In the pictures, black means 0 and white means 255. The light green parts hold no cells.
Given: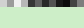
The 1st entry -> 209
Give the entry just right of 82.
24
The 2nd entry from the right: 67
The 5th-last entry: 82

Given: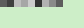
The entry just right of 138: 93
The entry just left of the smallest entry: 204
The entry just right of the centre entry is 52

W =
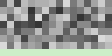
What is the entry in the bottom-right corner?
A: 188
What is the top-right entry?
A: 137
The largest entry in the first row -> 217
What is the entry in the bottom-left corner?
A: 217
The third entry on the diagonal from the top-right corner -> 149
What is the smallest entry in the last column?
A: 69
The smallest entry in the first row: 69
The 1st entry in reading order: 95
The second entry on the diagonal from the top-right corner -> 164
